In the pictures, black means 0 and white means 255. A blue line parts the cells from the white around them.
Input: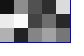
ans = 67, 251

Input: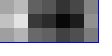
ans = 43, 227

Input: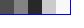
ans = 40, 248

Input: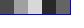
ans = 216, 216

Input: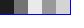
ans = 234, 234

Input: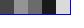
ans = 107, 218

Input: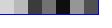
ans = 114, 213

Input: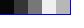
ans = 119, 239

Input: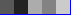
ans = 172, 203
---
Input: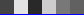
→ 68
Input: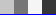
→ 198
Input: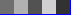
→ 111
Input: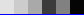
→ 226
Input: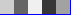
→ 206
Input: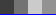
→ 61
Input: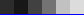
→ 44
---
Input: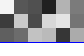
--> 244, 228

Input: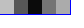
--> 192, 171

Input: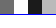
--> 253, 186

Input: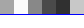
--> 251, 200

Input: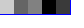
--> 205, 129

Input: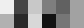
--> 239, 216

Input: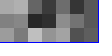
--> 191, 176

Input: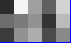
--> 245, 210

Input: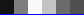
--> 250, 196
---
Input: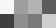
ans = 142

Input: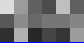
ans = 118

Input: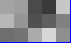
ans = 80

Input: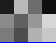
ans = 96

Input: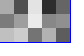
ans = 235

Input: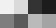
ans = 90

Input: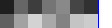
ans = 130
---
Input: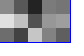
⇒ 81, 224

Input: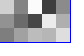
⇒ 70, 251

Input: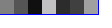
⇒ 194, 194

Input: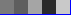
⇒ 165, 201

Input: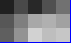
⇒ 168, 210

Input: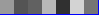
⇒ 184, 211

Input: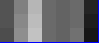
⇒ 106, 194
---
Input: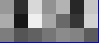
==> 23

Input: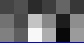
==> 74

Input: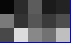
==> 51

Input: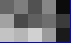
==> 73

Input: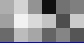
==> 242

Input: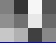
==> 113
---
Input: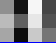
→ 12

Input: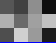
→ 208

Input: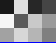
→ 215

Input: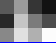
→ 224

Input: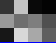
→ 216

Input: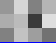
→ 194

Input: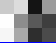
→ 169

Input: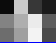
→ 159

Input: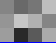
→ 41
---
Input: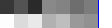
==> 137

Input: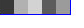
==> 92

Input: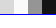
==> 20

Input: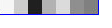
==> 178

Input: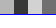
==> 112

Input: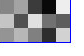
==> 9
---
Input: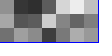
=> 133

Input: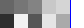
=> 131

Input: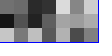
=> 164

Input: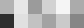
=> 210

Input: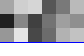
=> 115

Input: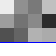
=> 115
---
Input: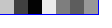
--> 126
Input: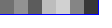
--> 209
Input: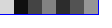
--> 44
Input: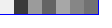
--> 167
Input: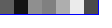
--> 174
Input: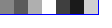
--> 63
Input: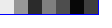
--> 77
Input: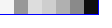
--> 176
